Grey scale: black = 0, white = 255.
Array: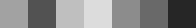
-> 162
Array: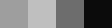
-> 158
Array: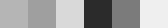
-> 181
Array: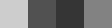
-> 205
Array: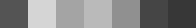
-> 84
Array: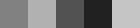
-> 129
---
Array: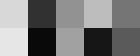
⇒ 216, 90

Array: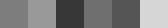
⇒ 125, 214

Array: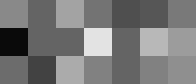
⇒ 137, 143

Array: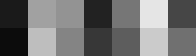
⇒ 26, 112

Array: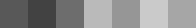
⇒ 88, 166

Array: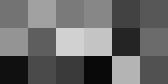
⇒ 115, 81

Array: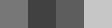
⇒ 119, 198

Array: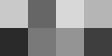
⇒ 201, 62
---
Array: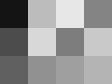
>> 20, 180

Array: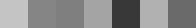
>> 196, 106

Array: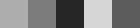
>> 173, 92

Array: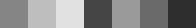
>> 133, 46

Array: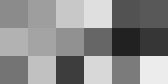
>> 139, 236

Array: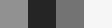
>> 145, 246
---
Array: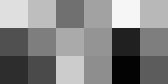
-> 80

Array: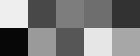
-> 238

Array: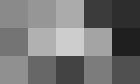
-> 116

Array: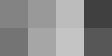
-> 131

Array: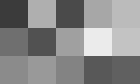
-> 111

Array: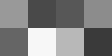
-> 153

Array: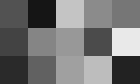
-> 67
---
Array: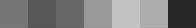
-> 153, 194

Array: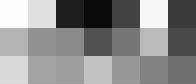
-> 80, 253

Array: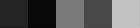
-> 121, 193

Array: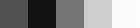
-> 117, 252

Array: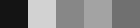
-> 135, 210

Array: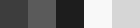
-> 29, 248

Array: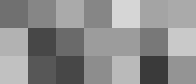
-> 156, 214

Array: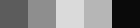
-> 218, 218

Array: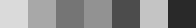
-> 146, 218
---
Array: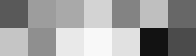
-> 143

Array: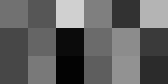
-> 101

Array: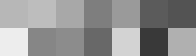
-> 134

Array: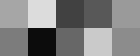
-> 12

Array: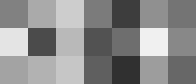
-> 75

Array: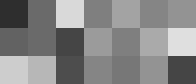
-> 106

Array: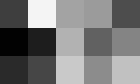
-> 29

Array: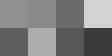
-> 173
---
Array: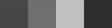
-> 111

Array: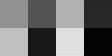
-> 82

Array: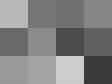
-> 118

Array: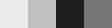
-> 191

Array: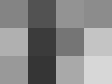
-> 82

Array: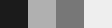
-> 176

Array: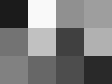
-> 249

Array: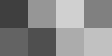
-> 150
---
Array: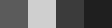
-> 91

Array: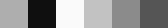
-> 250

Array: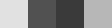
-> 225

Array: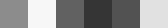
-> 97

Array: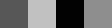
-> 87

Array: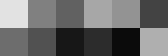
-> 23

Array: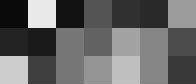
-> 148

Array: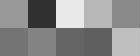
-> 131

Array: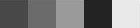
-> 107

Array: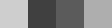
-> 206
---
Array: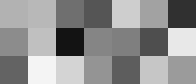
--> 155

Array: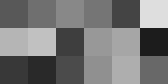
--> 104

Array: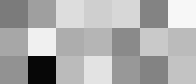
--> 195

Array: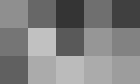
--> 157

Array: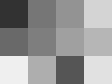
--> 225

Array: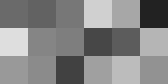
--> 146

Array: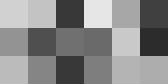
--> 173

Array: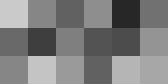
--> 167
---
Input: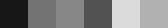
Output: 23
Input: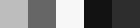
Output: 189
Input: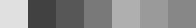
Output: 224
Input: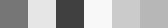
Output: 118
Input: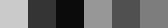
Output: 202
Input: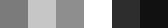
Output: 123
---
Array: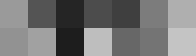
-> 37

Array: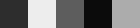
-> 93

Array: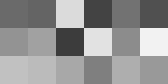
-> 219

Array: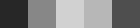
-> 209

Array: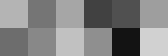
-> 166

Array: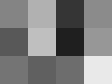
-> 53

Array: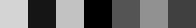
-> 194

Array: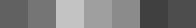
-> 195

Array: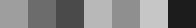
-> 74

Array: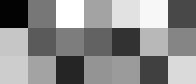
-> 255
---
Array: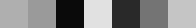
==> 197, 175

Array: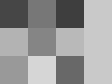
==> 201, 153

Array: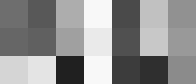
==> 145, 213

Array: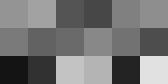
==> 142, 20

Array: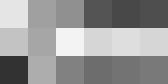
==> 78, 50

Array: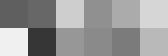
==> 214, 240
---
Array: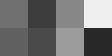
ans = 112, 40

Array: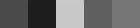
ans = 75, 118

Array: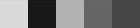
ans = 218, 70

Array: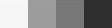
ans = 246, 47

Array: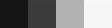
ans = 21, 246

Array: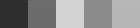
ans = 46, 182

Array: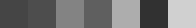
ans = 69, 208

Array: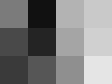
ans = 123, 229

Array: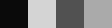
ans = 10, 170

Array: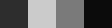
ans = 45, 11
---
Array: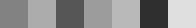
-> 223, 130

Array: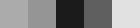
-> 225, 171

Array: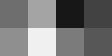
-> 66, 143

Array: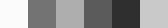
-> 201, 251

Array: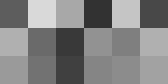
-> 72, 154

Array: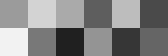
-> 74, 242

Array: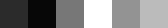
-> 187, 43

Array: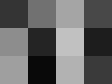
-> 72, 159

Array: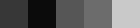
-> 201, 55
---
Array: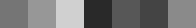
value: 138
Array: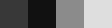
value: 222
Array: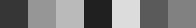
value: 129
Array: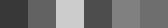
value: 110
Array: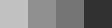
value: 49
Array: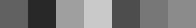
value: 139
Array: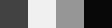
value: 8
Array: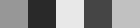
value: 193
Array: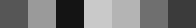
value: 59
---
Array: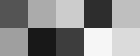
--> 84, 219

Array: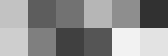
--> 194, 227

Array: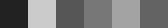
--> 34, 99

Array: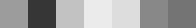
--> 156, 116

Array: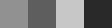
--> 145, 41

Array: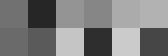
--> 113, 70

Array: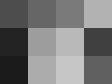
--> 77, 96

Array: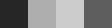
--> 38, 94
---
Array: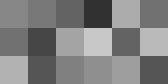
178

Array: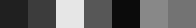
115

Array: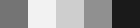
144

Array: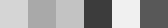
195

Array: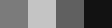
96

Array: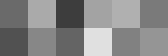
170
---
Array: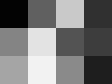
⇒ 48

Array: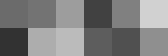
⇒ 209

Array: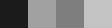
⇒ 195

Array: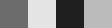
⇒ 187

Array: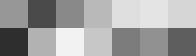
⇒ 214

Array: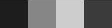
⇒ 59

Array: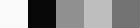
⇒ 115
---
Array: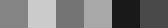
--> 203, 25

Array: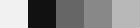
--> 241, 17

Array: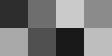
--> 202, 25

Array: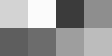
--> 251, 59

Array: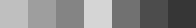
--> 213, 54

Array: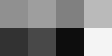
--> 244, 13

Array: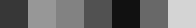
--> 212, 17

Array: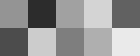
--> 234, 44

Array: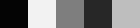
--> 242, 4
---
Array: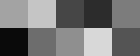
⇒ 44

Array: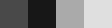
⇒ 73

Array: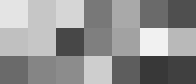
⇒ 64

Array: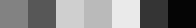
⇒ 52

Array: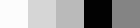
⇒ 132

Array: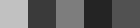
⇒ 58

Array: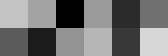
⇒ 27
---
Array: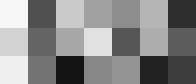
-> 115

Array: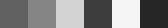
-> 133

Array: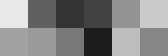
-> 154

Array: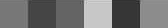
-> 69

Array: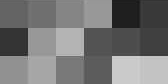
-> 166

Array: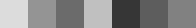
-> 148

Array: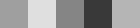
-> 223

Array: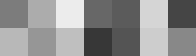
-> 150

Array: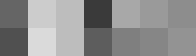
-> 218
